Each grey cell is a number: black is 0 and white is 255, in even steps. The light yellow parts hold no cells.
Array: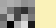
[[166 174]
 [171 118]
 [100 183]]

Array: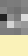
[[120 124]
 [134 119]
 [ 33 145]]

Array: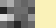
[[151 173]
 [ 34 100]
 [221 190]]

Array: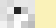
[[223 214]
 [220 240]
 [225 201]]

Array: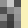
[[145 201]
 [ 79 135]
 [140  68]]

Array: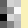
[[ 96 211]
 [110 152]
 [  4 215]]
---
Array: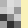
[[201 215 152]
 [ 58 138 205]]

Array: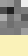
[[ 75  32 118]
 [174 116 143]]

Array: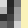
[[180  46 155]
 [ 47  65 159]]

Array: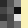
[[ 70  96  14]
 [ 48  75 224]]

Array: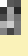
[[ 49 165  39]
 [ 76 158 114]]

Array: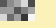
[[154 156  86]
 [214 109 159]]

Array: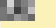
[[119 169  62]
 [118 108 152]]

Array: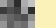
[[ 59  79  65]
 [122 102  89]]
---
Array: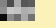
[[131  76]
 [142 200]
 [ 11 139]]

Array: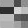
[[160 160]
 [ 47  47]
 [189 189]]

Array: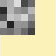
[[161 177]
 [ 42 181]
 [ 86 197]]

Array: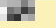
[[193 179]
 [244 115]
 [225  77]]

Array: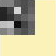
[[128 130]
 [ 37  67]
 [ 35  49]]

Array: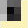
[[173  98]
 [171   9]
 [194  37]]

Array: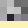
[[172 188]
 [164 200]
 [170  38]]

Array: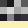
[[ 65  25]
 [183 217]
 [ 26 131]]

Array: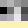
[[164 180]
 [  1 111]
 [164 178]]
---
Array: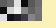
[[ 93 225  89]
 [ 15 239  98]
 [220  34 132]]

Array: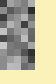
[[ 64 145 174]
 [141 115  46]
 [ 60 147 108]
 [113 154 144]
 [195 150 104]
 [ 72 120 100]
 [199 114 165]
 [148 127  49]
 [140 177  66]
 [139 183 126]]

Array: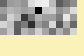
[[104 161 220 239  93 140]
 [157 172 171 200 145 219]
 [132 184 122 159 125 153]
 [212  97  46 130  85 105]
 [159  94 159 165 177 211]]

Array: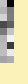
[[194]
 [179]
 [211]
 [ 74]
 [121]
 [180]
 [186]
 [189]
 [163]]

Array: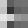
[[204 111]
 [193  95]
 [229 154]
 [197 104]]

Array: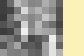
[[ 64 188 133 174  99]
 [ 63 121 159 154  82]
 [ 58 166 135 197  83]
 [ 83  86 133 133  70]
 [ 60 123 147 165  90]
 [130  91  70 109 133]
 [ 85 164  93 161 100]
 [153 125 102 158 178]]
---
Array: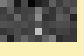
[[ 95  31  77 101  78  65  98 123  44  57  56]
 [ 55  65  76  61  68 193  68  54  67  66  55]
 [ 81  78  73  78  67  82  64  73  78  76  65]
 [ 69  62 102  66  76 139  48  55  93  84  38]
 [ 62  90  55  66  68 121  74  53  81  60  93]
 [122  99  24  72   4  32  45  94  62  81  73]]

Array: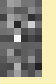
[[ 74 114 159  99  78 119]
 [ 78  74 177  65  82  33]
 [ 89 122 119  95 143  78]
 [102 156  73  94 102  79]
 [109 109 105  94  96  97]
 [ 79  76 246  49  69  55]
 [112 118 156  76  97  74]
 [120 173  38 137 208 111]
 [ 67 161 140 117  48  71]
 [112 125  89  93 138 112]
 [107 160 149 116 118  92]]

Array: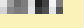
[[211 136 123 128 227  56  80 227  84]
 [230 157 108 125 220  31  65 244 125]]

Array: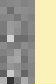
[[177  51 120 173 137]
 [ 97 202 149 100 131]
 [127 148 140 126 133]
 [117 159 166 112 139]
 [130 137 161 126 141]
 [140 126 123 141 133]
 [ 99 211 110 109 124]
 [123 156 141 123 135]
 [124 154 148 121 136]
 [134 135 120 138 130]
 [144 111 143 141 138]
 [132 136 139 131 136]]

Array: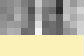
[[156 175 171 108 113 243 115 109  98 145 157 210]
 [146 157 153 140 108 222 102 111  95 160 184 208]
 [140 129 178 143  98 196 118 144  93 199 169 193]
 [127 138 162 138  82 179 118 107  42 188 180 210]
 [134 140 151 126 107 199 140 134  58 185 153 181]]

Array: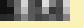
[[ 40  44  85 132  90  67  78  98  73 132]
 [ 16  19 115 186  89  82 164  56  69 186]
 [ 17  54 107 210  89  58 221 130  78 210]]

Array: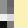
[[ 17 124]
 [238 218]
 [144 111]
 [143 103]]

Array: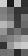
[[113 116  41  97]
 [ 51 151 191 203]
 [118 128 146 168]
 [148  90 114  84]
 [184 158  62 106]
 [133 113  56 115]
 [126 101  51  54]
 [207  27 192  46]]
